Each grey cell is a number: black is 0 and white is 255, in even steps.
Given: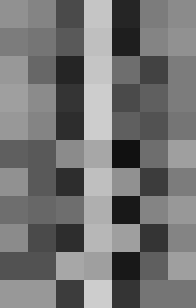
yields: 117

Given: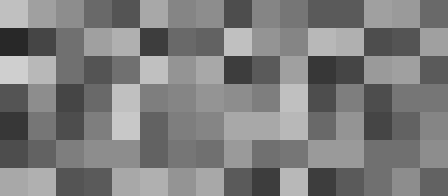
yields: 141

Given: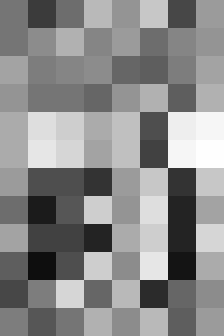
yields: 94

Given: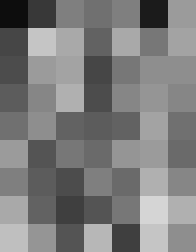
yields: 197

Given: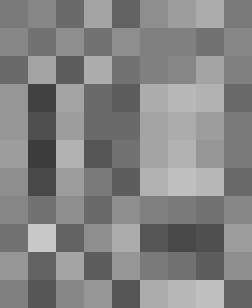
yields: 192

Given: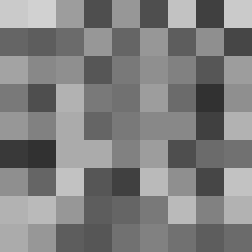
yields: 93
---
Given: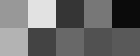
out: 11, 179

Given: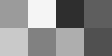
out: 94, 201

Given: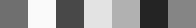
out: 133, 111

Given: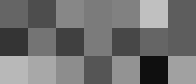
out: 93, 184

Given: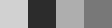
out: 120, 209

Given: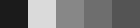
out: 84, 27
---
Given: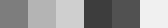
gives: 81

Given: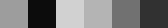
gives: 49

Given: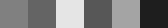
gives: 87

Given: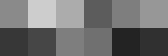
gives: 48

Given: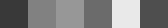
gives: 78

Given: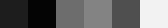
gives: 29

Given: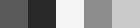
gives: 89
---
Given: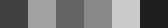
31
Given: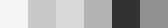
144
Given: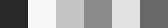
104
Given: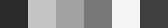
64
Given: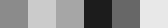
232
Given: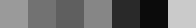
202
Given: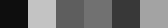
163
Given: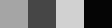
5
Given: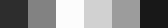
24
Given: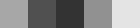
228
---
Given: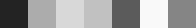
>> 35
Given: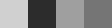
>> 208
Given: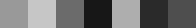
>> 153
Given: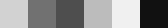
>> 210
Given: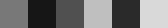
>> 120
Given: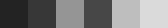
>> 35
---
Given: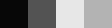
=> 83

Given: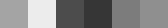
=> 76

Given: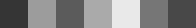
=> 72

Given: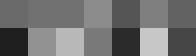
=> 43

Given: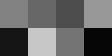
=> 21

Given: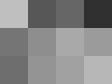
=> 87
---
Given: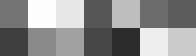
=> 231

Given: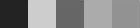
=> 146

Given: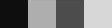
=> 76

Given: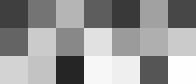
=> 239

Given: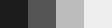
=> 85

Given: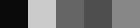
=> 101

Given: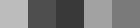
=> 122

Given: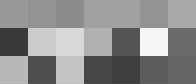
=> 204

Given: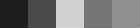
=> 117
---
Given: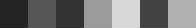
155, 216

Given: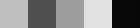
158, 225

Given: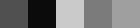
202, 202

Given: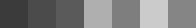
175, 203

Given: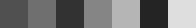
133, 222

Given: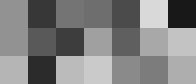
160, 217

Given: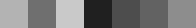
32, 201

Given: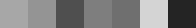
126, 212

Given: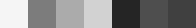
210, 245
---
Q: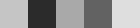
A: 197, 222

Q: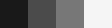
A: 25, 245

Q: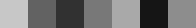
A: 199, 141

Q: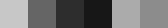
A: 199, 140

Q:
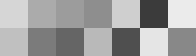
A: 214, 136

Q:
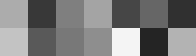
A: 172, 179

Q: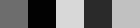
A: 109, 193

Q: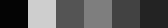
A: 4, 35

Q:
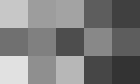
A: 199, 51
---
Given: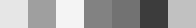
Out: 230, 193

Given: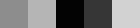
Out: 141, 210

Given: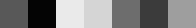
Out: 88, 158

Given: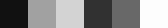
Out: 17, 253

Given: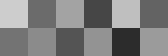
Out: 205, 155

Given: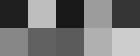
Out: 31, 205

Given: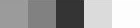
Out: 155, 253
